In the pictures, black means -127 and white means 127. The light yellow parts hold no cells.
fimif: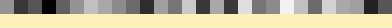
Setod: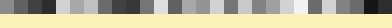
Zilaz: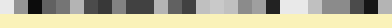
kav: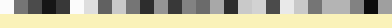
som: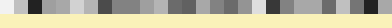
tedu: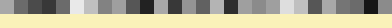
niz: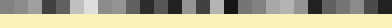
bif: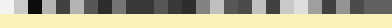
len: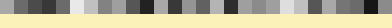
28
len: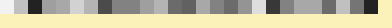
27
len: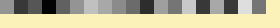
19
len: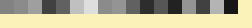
17
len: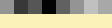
8
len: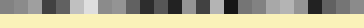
26
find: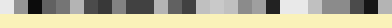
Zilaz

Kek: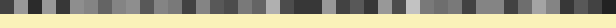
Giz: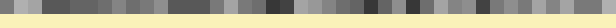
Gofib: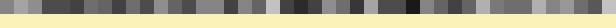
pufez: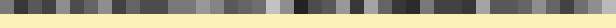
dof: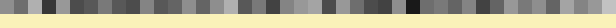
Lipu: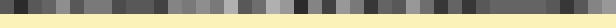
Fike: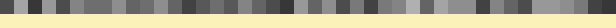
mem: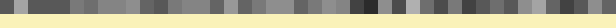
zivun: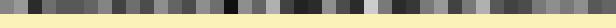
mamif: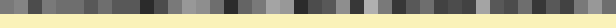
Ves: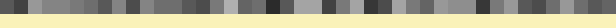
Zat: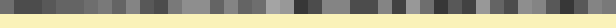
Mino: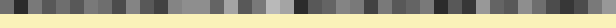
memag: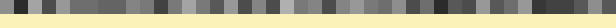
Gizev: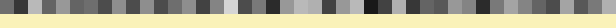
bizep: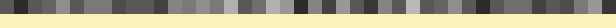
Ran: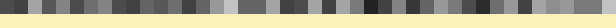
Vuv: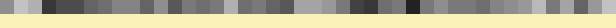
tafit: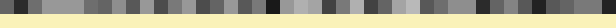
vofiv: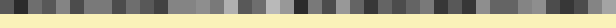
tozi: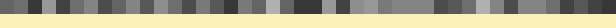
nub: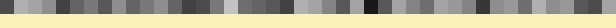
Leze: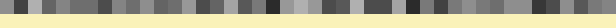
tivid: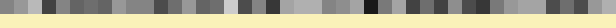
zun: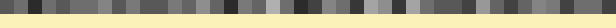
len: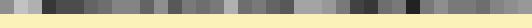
38
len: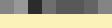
8
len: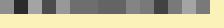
15
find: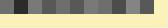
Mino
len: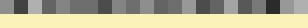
22
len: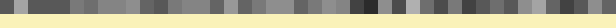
44
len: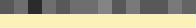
14

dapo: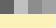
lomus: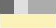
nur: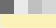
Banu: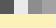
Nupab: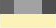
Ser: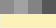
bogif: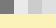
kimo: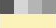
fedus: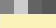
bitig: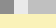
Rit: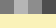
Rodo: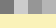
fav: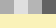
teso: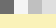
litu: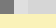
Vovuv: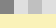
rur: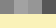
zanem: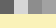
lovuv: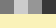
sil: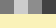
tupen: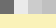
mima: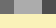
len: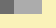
3
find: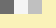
teso
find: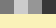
lovuv
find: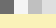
teso

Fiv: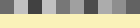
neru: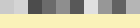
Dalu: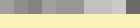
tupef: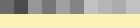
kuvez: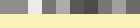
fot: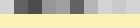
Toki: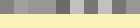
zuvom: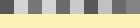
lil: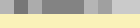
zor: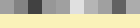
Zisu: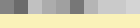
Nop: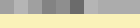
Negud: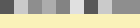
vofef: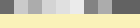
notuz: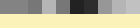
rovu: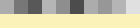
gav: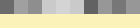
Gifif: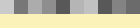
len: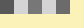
5
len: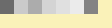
7
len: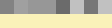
8
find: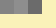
Nop
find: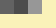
fot
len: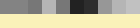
10
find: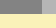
lil

